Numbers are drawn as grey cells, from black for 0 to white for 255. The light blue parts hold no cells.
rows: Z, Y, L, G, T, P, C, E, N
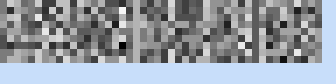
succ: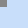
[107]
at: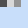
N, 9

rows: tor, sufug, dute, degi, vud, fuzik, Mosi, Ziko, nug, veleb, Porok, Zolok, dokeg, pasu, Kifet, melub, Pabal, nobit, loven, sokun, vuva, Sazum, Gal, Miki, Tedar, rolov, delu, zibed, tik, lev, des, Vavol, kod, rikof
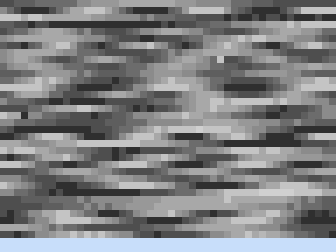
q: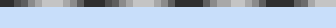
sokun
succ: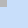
[168]
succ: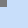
[94]
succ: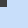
[47]
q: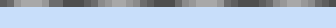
pasu

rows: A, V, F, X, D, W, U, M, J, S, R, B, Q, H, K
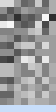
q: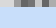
A
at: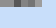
M, 1
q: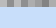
Q

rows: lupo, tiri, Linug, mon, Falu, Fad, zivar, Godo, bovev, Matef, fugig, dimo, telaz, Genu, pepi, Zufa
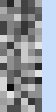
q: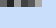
lupo
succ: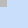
[171]

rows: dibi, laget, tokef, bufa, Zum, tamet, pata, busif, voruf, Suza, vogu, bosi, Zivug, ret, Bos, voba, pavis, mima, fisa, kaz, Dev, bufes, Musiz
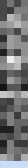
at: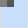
bosi, 3
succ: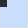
[158]
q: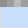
bufa
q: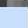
bufes

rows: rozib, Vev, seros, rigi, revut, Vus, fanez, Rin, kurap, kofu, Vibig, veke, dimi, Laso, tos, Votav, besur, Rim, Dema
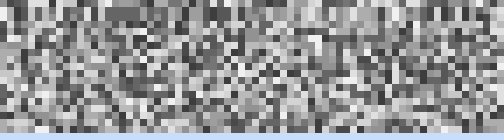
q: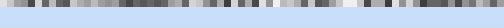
veke
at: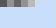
fanez, 49
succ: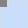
[146]

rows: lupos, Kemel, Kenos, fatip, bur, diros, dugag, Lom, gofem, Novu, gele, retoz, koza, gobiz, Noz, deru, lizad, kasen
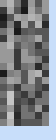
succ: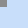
[87]
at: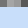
retoz, 1
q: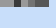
Lom
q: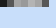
Kenos
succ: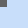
[87]
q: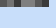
koza
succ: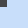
[87]

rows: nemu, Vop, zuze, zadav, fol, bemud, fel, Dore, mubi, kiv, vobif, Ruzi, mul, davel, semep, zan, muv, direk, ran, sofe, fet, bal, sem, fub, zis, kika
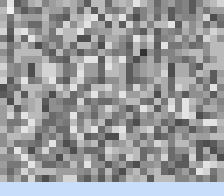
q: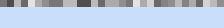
bemud
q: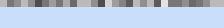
fel
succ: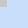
[131]

